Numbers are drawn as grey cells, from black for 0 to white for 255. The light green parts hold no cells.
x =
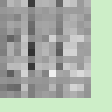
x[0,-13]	138
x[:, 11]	[154, 155, 164, 153, 159, 208, 156, 160, 158, 154, 219, 162, 200, 160]
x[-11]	[145, 166, 159, 171, 108, 163, 165, 162, 129, 176, 172, 153, 163]
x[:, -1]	[178, 163, 146, 163, 149, 173, 160, 158, 178, 193, 202, 155, 149, 147]
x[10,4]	139
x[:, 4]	[58, 140, 127, 108, 103, 141, 66, 49, 127, 57, 139, 150, 126, 126]
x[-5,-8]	186
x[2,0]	140
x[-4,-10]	210
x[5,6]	137
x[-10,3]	173
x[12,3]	192
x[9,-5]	110
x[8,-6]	178
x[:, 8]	[103, 149, 135, 129, 121, 156, 103, 91, 146, 110, 167, 152, 138, 135]
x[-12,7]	155
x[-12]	[140, 145, 132, 166, 127, 151, 156, 155, 135, 166, 177, 164, 146]
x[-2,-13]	124
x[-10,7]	155
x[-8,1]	174
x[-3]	[147, 143, 146, 160, 150, 151, 149, 161, 152, 153, 162, 162, 155]
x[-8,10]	199
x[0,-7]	181
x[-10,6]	165
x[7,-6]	162
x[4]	[136, 157, 137, 173, 103, 157, 165, 155, 121, 180, 186, 159, 149]
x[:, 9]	[202, 157, 166, 176, 180, 162, 199, 209, 164, 202, 162, 153, 171, 167]

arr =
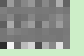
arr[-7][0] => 90
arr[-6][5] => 120
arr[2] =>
[120, 135, 109, 114, 134, 117, 118, 128, 141, 127]
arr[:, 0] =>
[90, 127, 120, 95, 118, 118, 44]
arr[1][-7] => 122
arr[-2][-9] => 121
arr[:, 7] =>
[115, 119, 128, 125, 118, 121, 136]
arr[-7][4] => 151
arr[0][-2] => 174
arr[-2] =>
[118, 121, 117, 120, 121, 118, 120, 121, 118, 123]
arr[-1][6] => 176
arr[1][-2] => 124
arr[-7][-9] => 156
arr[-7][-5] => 108
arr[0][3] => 135
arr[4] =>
[118, 136, 127, 123, 120, 117, 123, 118, 118, 121]
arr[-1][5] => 76

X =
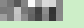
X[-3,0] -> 135
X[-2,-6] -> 120
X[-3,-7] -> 87
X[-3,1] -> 116
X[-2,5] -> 64
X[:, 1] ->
[116, 124, 125]
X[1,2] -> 197

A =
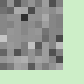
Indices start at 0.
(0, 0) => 101
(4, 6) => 116
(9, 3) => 155
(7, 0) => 101
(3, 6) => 157
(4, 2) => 147
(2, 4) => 147
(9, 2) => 161
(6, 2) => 147
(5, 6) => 108
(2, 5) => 145
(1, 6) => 150
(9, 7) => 146
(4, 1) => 151
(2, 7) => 134
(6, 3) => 126
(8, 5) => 163
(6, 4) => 193
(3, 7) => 134
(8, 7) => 134
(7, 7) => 81
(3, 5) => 127
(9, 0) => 106
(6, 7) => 134
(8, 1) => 158
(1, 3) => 166
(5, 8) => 73

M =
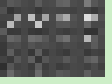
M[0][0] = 69
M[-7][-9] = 61
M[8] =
[67, 58, 86, 72, 95, 54, 86, 73, 74, 89, 76, 70, 92, 101, 73]
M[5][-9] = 88
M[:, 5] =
[91, 57, 71, 200, 54, 104, 75, 94, 54, 93, 107]
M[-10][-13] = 64
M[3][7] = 72
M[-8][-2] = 72
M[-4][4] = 55
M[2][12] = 222
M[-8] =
[62, 185, 77, 72, 71, 200, 70, 72, 86, 87, 78, 73, 104, 72, 72]
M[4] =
[92, 57, 58, 70, 57, 54, 61, 73, 65, 60, 67, 71, 51, 51, 78]
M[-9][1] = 69
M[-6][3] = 73
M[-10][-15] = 81
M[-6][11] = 74
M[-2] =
[46, 86, 67, 71, 60, 93, 62, 72, 61, 66, 73, 71, 65, 76, 63]
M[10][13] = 75
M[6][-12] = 70
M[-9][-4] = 74
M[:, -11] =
[70, 68, 191, 71, 57, 110, 83, 55, 95, 60, 67]
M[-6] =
[65, 103, 95, 73, 110, 104, 88, 71, 100, 113, 78, 74, 183, 94, 73]
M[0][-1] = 76
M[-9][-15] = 68
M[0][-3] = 123
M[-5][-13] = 78
